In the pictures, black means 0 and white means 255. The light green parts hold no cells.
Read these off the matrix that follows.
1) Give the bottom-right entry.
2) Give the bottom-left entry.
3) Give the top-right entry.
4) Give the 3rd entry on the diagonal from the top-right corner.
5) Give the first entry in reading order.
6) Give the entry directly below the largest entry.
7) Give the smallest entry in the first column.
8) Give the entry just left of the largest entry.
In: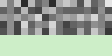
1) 56
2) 83
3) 228
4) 213
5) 199
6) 83
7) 68
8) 130

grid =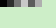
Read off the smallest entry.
3
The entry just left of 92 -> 200

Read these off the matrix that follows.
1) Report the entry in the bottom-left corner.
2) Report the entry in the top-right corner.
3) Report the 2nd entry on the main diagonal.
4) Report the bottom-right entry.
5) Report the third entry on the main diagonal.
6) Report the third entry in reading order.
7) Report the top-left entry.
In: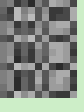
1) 100
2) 72
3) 57
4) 156
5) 186
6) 57
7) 114

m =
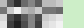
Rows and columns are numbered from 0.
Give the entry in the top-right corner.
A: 202
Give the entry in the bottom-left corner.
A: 229
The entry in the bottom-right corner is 242
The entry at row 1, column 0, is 118
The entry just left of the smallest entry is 63
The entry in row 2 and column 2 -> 47
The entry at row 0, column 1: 91
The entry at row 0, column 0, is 187
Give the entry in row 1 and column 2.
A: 242
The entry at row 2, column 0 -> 215

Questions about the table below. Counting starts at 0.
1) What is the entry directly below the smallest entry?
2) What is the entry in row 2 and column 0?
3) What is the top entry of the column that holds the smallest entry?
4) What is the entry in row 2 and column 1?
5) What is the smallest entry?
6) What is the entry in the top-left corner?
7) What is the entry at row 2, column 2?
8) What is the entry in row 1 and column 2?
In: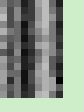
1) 91
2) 188
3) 31
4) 76
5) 3
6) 136
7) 136
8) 136

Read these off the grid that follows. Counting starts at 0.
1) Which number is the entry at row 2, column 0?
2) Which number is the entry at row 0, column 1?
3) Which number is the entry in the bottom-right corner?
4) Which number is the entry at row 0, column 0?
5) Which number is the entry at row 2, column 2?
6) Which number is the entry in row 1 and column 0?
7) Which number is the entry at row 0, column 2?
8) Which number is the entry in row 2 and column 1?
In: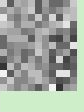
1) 228
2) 92
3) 162
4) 213
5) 121
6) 146
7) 175
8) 146

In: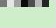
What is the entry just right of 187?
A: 37
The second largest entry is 187
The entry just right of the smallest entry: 79

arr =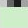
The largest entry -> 202
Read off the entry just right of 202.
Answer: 100

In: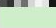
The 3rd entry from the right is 243
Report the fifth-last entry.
111
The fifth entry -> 214

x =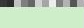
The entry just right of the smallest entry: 193
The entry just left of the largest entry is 165
